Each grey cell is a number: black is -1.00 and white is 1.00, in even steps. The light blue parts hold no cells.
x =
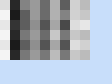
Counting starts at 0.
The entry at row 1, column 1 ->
-0.79
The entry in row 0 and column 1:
-0.69
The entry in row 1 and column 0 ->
0.91
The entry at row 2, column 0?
0.81
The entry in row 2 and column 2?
-0.26
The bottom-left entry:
0.91
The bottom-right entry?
0.47
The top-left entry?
0.73
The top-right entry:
0.47

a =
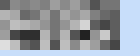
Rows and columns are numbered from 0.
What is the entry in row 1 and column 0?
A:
0.41
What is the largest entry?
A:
0.74
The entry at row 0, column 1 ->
0.08
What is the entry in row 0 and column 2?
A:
0.00
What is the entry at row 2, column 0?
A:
0.16
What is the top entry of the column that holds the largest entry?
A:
-0.26
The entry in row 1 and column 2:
-0.18
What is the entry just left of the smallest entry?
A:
-0.35
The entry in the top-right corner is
-0.08
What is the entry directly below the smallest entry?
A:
0.49
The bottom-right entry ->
-0.45
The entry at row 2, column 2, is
0.41
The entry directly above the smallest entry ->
0.66
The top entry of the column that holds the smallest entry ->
0.00

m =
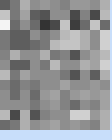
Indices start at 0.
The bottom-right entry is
0.37
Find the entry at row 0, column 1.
-0.06
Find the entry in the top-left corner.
-0.26
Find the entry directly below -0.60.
-0.06
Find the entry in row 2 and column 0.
0.91
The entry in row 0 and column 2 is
0.37
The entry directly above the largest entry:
0.54
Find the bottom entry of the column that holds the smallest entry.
0.19
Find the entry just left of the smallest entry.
-0.16
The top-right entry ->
0.37
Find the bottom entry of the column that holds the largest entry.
-0.16
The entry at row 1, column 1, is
-0.06
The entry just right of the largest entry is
-0.16
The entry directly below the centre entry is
0.11
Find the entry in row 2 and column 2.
0.11
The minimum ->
-0.60
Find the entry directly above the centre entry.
-0.06
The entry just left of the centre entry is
-0.06
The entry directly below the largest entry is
-0.06

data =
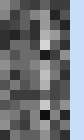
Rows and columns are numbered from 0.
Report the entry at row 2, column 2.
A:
-0.25
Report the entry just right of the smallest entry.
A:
0.03
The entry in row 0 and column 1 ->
-0.16
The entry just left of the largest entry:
-0.45
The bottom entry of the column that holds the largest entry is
0.12
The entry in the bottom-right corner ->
-0.62
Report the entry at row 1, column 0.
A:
0.03
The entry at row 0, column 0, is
0.12
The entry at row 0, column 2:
-0.45
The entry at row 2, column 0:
-0.53
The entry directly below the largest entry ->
-0.80
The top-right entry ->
-0.53
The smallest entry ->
-0.88
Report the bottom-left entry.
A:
-0.62
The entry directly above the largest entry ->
0.38
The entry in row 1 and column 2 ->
-0.25
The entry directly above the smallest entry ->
0.57

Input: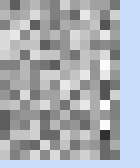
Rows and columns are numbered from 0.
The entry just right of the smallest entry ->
0.08
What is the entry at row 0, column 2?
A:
0.26
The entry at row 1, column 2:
0.35
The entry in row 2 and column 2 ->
0.71
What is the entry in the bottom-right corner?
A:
-0.09
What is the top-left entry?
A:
0.26
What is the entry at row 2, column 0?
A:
0.00
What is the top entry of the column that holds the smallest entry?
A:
0.26
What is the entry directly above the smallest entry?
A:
0.97
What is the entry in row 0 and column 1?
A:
-0.26
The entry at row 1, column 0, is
0.44
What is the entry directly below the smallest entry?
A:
-0.18
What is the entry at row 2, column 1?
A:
0.53
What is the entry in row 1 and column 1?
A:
0.26
